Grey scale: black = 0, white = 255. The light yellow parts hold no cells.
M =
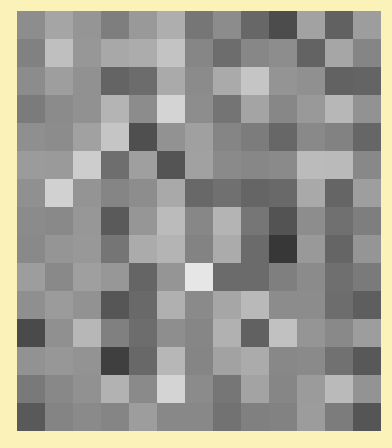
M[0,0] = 141
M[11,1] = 144
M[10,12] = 94
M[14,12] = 85
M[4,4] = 79
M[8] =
[137, 149, 152, 117, 171, 180, 131, 171, 107, 55, 153, 101, 149]
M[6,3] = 133
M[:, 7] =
[140, 109, 170, 116, 133, 138, 112, 180, 171, 107, 166, 177, 162, 118, 114]
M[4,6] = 160
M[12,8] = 171
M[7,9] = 83
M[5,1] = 154
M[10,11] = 109
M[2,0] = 140
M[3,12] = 146
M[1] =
[129, 191, 151, 168, 172, 195, 134, 109, 135, 141, 99, 166, 133]
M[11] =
[74, 144, 183, 128, 109, 142, 134, 177, 97, 193, 149, 137, 157]
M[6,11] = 101
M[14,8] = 128
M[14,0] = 89
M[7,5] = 187
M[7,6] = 135
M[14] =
[89, 132, 138, 133, 157, 136, 136, 114, 128, 130, 156, 124, 85]
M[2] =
[140, 158, 145, 100, 108, 170, 139, 170, 197, 148, 144, 98, 100]
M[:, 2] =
[149, 151, 145, 145, 161, 205, 148, 151, 152, 159, 146, 183, 147, 145, 138]
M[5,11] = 186
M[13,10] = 155
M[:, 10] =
[162, 99, 144, 153, 137, 187, 169, 141, 153, 139, 140, 149, 138, 155, 156]
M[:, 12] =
[157, 133, 100, 146, 102, 136, 158, 126, 149, 122, 94, 157, 88, 147, 85]
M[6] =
[144, 209, 148, 133, 141, 169, 104, 112, 101, 105, 169, 101, 158]

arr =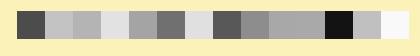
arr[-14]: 76
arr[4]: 164
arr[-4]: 169
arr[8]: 141
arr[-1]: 249

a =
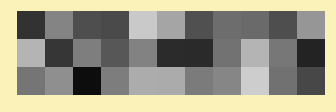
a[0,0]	50
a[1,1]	54
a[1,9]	119
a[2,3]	125
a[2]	[117, 143, 13, 125, 172, 171, 123, 134, 205, 113, 71]
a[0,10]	150
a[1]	[180, 54, 126, 87, 130, 43, 42, 114, 180, 119, 35]
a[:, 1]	[132, 54, 143]

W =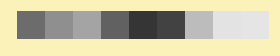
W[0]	108
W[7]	227
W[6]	188
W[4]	53

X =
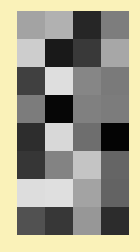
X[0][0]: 163
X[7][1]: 55
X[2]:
[64, 222, 134, 122]
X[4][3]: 4
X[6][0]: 221
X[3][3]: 124
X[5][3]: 101
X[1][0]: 205

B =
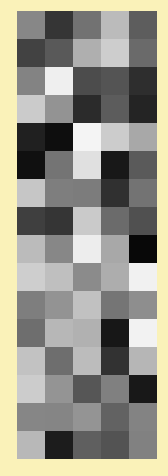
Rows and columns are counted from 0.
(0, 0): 135
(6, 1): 126
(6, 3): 48
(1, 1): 89
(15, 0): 184
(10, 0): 126
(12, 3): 50
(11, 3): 23
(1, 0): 66
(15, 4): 129
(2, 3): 84
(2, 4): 46
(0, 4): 93
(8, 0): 187
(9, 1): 191
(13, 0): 204
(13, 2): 86
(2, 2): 76
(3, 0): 203
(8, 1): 135
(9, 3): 173
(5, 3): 24
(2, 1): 239
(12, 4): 182
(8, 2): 237

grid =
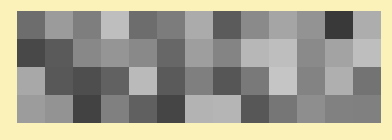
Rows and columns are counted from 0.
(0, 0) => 109
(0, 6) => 171
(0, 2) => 126
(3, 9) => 118
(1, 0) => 72
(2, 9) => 197
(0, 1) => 155
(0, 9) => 165
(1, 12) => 190
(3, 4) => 96
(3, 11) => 129
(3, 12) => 128
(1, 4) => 137
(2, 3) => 97

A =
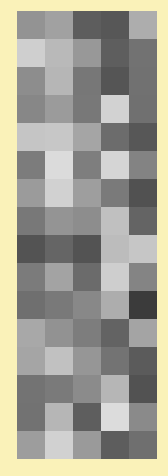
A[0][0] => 147
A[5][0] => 124
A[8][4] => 198
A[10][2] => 136
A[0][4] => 173
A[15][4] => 111
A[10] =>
[111, 121, 136, 173, 59]
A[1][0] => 207
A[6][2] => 158
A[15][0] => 157
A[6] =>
[155, 209, 158, 122, 81]
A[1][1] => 185
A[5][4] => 131
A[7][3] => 192
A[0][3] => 87
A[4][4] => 87
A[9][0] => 123
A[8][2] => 83
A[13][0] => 115
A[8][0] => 83
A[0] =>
[147, 161, 93, 87, 173]
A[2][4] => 113
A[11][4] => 164
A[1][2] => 152
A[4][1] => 199
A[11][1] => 146

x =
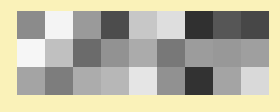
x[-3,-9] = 139
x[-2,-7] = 107
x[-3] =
[139, 244, 154, 76, 199, 222, 48, 86, 71]
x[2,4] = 229
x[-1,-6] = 183

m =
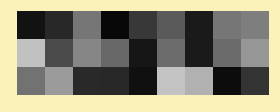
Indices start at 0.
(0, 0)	18
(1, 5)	108
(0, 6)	26
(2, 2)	41
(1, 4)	22
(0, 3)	8
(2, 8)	51

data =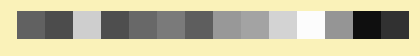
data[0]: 97
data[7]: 152
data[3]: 78
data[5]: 122
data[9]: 211
